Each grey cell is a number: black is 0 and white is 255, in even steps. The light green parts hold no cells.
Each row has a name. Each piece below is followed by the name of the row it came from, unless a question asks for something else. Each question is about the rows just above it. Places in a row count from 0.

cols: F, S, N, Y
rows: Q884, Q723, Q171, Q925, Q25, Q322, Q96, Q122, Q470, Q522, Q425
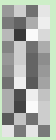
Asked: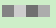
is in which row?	Q925
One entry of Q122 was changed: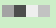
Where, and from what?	0, [172]
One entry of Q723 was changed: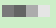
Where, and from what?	3, [238]
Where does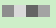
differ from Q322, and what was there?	3, [152]
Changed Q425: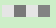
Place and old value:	3, [121]

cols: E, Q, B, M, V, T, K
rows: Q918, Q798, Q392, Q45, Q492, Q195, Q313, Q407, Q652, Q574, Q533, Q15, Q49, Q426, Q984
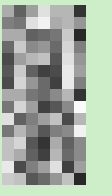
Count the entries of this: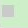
1
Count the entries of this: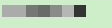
7
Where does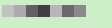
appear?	Q49

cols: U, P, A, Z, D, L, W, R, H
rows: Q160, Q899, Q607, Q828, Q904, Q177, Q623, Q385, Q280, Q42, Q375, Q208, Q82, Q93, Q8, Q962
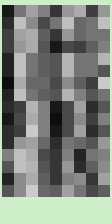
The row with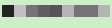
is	Q904
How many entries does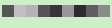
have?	9
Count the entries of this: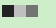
3
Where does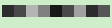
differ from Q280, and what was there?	1, [63]
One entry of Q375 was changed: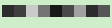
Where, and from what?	3, [128]
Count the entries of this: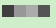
4
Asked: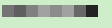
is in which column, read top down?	W

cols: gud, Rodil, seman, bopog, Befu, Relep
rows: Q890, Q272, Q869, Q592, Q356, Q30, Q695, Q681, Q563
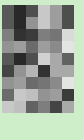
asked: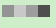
Q272
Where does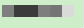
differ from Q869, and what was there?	1, [50]
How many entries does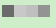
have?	4
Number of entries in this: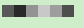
6
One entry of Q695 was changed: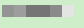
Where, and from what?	2, [107]

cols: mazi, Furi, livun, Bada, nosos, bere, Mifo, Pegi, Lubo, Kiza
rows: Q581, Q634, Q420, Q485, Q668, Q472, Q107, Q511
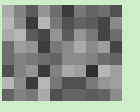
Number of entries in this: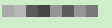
8
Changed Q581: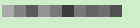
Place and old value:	4, [110]
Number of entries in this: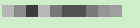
10
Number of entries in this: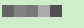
5
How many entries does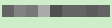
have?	9
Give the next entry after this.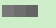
[139]
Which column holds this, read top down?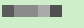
bere

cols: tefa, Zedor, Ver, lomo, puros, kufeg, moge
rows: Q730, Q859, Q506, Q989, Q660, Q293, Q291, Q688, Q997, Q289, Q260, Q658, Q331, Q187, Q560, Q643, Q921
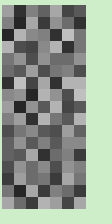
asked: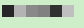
Q506
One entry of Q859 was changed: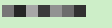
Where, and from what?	0, [128]
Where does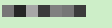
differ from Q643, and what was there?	5, [108]

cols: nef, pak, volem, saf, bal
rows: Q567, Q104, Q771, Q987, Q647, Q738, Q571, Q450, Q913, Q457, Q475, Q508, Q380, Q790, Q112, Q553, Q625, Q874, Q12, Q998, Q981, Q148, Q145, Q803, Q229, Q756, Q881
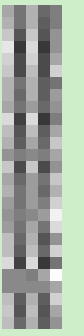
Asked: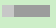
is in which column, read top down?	volem
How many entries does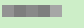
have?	5

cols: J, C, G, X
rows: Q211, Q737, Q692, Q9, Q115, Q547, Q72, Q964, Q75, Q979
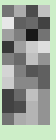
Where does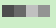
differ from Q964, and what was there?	0, [66]
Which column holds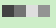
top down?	X
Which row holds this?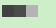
Q75
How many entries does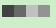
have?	4
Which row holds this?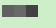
Q737
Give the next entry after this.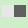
[105]

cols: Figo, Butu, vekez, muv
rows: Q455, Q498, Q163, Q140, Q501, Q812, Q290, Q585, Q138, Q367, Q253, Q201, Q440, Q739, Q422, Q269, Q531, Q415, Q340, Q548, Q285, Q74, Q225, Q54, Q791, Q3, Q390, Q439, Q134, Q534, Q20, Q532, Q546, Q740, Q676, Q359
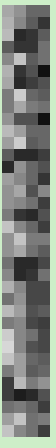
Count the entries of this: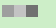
3
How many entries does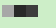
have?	3
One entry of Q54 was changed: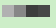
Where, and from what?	2, [71]

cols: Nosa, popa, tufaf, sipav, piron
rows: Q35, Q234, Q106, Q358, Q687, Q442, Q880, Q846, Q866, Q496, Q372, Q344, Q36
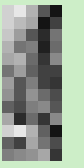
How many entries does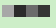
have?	4
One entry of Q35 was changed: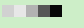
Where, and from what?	4, [20]
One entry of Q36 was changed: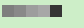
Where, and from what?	2, [146]
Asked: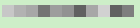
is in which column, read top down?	Nosa

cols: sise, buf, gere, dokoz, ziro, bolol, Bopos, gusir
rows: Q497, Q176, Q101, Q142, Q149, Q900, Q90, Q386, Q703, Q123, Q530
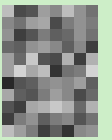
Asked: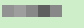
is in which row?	Q142
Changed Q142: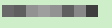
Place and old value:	4, [136]
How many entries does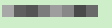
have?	8
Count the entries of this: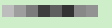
8
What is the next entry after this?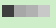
[177]
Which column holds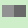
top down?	sise
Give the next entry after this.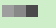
[105]

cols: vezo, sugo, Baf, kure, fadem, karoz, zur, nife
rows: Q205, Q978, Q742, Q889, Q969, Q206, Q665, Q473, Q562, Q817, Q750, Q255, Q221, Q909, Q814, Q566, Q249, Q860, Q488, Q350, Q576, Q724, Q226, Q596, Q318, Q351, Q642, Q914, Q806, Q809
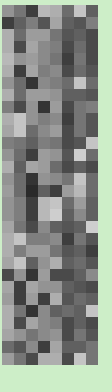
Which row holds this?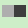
Q206
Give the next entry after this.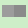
[117]
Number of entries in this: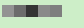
5
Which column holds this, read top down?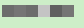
zur
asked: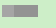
Q596
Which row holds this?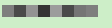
Q562

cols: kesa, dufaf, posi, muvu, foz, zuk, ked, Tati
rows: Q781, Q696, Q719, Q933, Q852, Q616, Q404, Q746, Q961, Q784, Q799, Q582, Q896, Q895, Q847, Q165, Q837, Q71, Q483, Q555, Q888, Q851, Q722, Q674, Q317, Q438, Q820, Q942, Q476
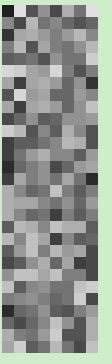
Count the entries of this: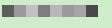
8
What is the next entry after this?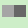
[103]
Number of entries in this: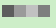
4
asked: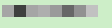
Q961

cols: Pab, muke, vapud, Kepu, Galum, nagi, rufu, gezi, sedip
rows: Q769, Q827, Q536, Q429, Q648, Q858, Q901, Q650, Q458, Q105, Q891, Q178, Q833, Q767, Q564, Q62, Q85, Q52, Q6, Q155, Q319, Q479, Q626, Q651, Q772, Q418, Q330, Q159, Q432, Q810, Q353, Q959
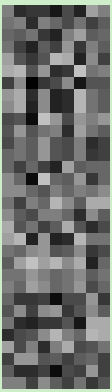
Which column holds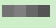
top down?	Pab
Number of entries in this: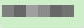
6
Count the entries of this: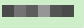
6
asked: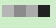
Q479
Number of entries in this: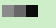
3
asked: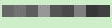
Q833

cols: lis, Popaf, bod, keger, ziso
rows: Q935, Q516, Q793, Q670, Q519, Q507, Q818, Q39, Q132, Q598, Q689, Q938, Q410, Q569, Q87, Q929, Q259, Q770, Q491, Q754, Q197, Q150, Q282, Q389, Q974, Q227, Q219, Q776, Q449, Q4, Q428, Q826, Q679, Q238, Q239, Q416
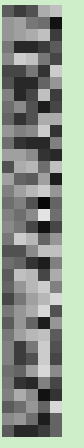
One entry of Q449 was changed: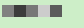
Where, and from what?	4, [81]
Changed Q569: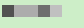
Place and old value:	2, [183]

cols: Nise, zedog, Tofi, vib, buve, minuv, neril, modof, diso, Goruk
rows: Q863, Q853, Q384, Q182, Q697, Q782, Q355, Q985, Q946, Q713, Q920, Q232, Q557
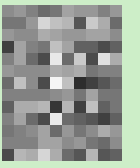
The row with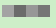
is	Q920
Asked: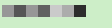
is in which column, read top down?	neril

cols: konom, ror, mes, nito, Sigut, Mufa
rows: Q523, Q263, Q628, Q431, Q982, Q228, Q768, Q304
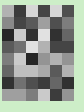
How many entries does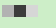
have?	3
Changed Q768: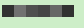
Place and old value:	3, [60]
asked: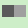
Q263
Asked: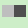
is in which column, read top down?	mes
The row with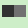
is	Q768
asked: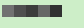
Q768
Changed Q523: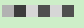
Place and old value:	3, [69]

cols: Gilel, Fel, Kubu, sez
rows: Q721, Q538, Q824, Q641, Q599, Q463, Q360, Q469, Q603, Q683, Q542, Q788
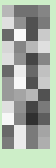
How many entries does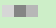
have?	3
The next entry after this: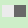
[192]
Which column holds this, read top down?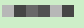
Kubu
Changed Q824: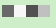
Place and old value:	3, [202]

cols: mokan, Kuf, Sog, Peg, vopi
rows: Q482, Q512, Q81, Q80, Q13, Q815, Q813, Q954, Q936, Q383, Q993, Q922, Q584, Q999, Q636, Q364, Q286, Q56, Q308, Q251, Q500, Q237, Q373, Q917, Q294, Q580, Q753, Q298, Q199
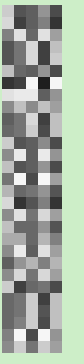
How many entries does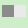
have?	2
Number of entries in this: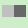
2
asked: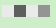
Q584
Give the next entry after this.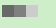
[75]
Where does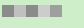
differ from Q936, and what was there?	3, [192]

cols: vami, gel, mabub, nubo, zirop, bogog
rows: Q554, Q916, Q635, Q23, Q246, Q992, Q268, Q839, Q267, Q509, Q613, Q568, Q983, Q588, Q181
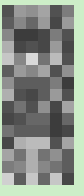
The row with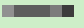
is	Q268
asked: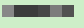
Q635
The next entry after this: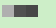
[93]

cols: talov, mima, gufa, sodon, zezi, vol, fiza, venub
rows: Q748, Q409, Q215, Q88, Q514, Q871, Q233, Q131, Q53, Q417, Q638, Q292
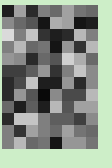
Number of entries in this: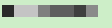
8
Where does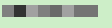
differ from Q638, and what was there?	7, [105]
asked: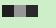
Q233
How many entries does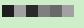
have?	6
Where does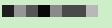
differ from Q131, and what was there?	0, [42]

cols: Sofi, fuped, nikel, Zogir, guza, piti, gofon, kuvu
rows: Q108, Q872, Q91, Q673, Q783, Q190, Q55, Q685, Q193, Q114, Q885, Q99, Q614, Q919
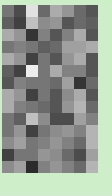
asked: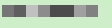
Q114
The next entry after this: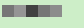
[149]
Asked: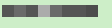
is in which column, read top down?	guza
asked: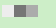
Q190
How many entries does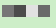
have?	4
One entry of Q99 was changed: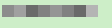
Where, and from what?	2, [118]

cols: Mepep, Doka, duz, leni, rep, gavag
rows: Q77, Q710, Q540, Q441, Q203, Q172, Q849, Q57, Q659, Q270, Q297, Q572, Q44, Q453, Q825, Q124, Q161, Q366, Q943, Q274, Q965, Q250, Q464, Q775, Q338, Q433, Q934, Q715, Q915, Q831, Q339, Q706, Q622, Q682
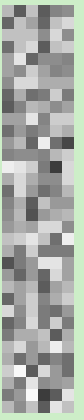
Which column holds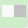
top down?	duz
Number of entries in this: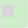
1

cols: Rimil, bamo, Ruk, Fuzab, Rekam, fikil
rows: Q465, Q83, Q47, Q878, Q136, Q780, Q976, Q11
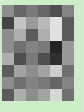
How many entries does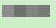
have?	4
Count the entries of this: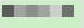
6
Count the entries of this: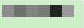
6
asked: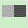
Q136
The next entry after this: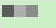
[163]
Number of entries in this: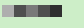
5
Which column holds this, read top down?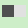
Rekam

